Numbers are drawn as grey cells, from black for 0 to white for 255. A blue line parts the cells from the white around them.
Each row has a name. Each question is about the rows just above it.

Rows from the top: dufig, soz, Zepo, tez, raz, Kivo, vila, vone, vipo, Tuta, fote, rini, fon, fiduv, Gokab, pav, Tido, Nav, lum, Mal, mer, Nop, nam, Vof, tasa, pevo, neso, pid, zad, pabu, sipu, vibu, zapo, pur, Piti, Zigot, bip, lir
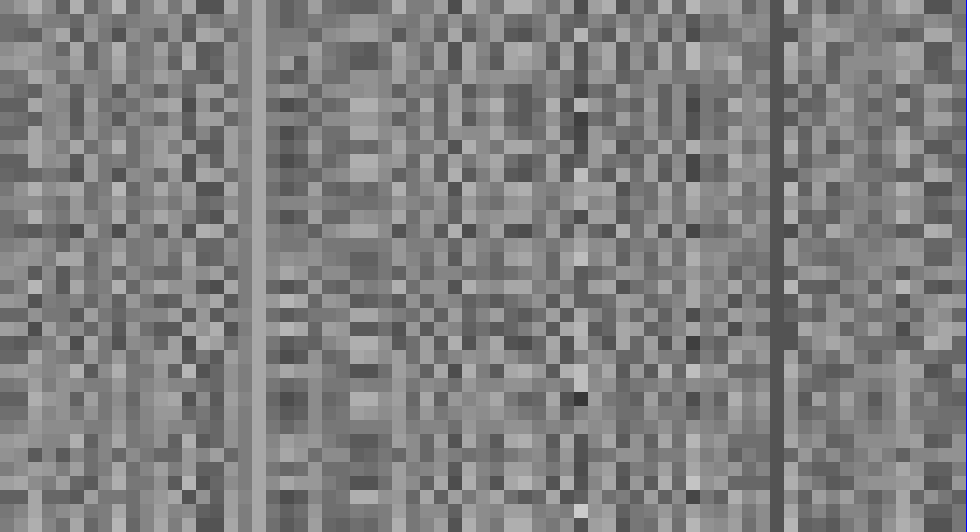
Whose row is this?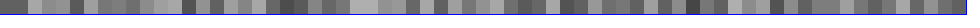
rini
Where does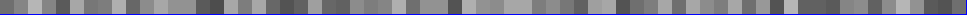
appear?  mer

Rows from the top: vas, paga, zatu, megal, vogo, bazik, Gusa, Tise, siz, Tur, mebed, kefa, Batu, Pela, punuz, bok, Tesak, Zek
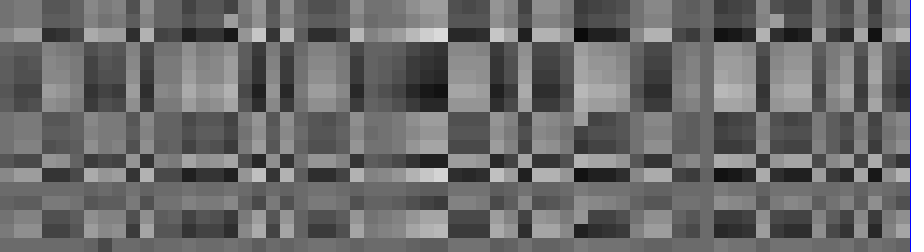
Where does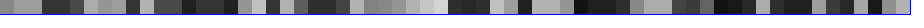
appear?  Batu
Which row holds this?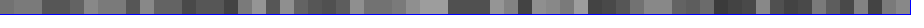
siz
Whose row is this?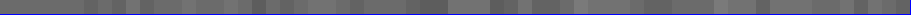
Pela
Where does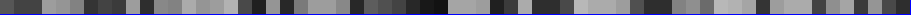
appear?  Gusa

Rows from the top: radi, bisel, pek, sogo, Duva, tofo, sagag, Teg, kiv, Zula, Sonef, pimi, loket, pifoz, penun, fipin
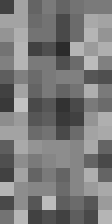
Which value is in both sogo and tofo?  79
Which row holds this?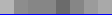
pifoz
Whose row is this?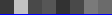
Teg
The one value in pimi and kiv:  141
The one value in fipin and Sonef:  94

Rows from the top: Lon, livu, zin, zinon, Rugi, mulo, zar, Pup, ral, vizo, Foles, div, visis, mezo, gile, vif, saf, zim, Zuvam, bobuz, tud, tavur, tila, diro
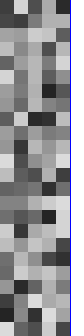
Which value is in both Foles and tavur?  183
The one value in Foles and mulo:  183
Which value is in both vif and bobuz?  105
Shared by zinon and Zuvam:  183
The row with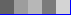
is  Rugi
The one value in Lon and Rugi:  212

